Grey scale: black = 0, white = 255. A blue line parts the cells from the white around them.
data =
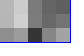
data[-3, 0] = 183
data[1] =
[182, 208, 124, 104, 115]
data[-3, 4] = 95
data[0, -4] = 204
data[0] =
[183, 204, 123, 101, 95]

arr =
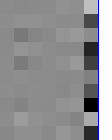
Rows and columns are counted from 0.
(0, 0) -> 139
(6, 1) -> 139
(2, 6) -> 141
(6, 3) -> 140
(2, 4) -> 148
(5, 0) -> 140
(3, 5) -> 137
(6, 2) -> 141
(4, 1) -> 123
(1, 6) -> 72
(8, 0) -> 141
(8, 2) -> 145
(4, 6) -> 64
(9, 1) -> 143
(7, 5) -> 149
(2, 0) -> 138
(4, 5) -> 153
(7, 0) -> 137

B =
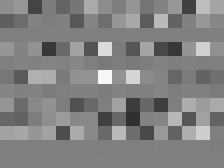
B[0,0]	141
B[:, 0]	[141, 95, 128, 150, 127, 119, 133, 149, 103, 162, 127, 127]
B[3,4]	105
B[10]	[127, 127, 128, 128, 127, 128, 127, 127, 128, 127, 127, 129, 128, 127, 128, 126]
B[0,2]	68
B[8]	[103, 98, 125, 142, 155, 135, 136, 64, 103, 48, 131, 133, 183, 86, 161, 99]
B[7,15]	170
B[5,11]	133
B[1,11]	186
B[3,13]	148
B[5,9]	212
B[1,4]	128
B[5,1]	90
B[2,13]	128
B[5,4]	122
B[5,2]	176
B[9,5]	171
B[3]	[150, 131, 146, 56, 105, 163, 84, 219, 123, 85, 164, 72, 55, 148, 208, 145]
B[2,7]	127
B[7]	[149, 107, 136, 146, 125, 81, 105, 127, 162, 60, 103, 62, 127, 173, 155, 170]
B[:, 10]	[117, 92, 127, 164, 126, 139, 129, 103, 131, 73, 127, 128]
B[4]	[127, 131, 129, 132, 130, 135, 127, 121, 125, 121, 126, 130, 126, 129, 126, 127]
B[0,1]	151
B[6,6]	129
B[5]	[119, 90, 176, 173, 122, 146, 147, 247, 146, 212, 139, 133, 102, 123, 99, 112]
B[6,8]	131
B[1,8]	150
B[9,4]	77
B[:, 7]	[141, 110, 127, 219, 121, 247, 124, 127, 64, 105, 127, 129]
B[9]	[162, 167, 150, 162, 77, 171, 136, 105, 185, 109, 73, 153, 98, 174, 205, 127]
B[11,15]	127
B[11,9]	128

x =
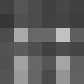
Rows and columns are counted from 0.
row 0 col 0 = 66
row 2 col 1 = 170
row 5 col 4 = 147
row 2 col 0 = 76
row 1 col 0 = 55
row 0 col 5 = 65
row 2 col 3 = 105
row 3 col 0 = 83
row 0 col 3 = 65
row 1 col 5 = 62
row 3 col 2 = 79

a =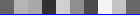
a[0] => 101
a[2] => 169
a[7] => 244
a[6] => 76

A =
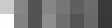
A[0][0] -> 203
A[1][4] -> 111
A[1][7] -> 56
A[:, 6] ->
[108, 106]
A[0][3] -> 134

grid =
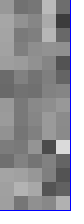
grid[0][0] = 152
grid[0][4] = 109
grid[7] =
[153, 121, 137, 142, 152]
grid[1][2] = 134
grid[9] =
[146, 117, 128, 154, 138]
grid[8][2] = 134
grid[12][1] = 161
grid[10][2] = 148
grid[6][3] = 130
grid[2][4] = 104
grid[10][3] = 75
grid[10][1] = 121
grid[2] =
[164, 122, 127, 182, 104]
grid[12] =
[164, 161, 151, 127, 83]
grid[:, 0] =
[152, 166, 164, 162, 158, 107, 105, 153, 155, 146, 124, 111, 164, 160, 159]
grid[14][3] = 136
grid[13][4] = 97
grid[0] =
[152, 113, 118, 186, 109]
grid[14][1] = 118
